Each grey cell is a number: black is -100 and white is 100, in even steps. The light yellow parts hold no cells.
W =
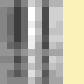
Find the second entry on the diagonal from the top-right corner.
64
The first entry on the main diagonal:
16
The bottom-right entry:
29
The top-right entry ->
41
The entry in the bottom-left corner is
16
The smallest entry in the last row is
-18
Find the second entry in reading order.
16
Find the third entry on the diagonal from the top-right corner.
-42
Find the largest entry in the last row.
52
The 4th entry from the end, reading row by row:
16
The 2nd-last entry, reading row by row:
29
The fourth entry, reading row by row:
4
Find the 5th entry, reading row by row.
64

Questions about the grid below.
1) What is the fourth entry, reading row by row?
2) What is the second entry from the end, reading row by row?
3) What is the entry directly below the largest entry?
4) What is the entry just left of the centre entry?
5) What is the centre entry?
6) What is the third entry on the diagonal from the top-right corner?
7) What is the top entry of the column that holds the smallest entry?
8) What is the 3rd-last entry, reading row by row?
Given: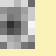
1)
71
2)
-7
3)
83
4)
-62
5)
-39
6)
3
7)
71
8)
34

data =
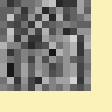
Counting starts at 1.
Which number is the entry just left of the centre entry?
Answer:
-47
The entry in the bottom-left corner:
2
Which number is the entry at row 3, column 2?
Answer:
53
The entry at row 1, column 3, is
-37
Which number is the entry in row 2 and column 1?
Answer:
-24
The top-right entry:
-11
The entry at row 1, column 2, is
-58
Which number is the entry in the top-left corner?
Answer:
-11
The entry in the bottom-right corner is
-11
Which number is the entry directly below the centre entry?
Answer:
15
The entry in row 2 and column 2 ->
-24
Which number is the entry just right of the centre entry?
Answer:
40
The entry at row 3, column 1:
-24
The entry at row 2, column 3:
2

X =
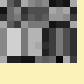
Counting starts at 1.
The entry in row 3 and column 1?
-63
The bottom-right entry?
-52
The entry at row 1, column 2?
-28
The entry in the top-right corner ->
31
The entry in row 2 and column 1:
-85
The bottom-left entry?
31
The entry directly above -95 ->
-5
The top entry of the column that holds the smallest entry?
-74
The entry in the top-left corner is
41
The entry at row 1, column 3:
-52
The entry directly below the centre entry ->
41
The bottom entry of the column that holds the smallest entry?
-95
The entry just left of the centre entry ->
41
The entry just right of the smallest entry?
31
